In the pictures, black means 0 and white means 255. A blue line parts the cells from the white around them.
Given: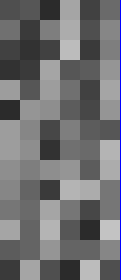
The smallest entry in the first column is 43
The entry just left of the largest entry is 43
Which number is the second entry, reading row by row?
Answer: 86
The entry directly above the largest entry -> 118
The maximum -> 195
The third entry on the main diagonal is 65
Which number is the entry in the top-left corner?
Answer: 79
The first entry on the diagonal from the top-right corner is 106
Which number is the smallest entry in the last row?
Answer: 43
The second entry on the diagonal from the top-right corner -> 79
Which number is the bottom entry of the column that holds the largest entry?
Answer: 79
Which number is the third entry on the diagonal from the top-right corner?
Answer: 188
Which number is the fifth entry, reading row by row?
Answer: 65
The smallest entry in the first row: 43
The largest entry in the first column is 165
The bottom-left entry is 58
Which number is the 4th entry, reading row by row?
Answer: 165
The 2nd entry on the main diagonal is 58

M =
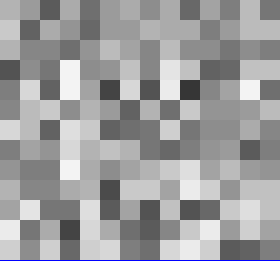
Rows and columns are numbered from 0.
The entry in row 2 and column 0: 179
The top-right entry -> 118
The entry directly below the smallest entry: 201
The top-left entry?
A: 179
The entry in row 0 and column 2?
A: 91
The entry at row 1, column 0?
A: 201
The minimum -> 54
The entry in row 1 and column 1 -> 98
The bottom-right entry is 126
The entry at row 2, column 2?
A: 134
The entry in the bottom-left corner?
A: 207
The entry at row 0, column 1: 155
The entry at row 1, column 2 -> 171
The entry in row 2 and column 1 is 134

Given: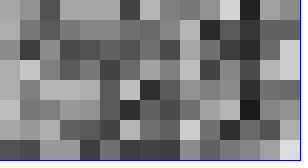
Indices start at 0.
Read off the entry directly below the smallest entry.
105
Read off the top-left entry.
167
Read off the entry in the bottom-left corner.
82
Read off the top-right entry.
139
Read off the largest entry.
220
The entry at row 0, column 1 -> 145
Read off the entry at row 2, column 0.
139
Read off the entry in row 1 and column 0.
173
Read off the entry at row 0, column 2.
82
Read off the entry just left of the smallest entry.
181
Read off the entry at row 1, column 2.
89
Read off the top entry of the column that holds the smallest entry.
34
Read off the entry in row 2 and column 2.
139
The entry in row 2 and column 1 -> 61
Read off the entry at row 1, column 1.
120

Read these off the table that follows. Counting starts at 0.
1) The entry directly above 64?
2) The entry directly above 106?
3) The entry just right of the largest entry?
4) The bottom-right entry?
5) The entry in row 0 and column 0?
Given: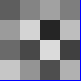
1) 190
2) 155
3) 64
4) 177
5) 94

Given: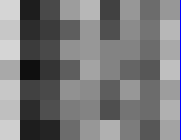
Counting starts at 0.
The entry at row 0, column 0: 213
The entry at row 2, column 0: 213
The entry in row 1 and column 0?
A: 199
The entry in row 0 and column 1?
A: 29
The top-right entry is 151
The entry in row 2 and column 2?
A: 73
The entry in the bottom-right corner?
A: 163
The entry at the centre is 163
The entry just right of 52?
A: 94
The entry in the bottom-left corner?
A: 207
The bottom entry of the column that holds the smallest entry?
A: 29
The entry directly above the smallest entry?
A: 59

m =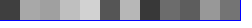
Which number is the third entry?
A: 160
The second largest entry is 191
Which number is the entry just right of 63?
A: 168
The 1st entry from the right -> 116

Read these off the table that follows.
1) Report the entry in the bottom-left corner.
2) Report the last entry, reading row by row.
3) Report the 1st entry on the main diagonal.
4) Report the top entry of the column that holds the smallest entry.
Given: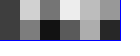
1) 62
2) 39
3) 62
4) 117
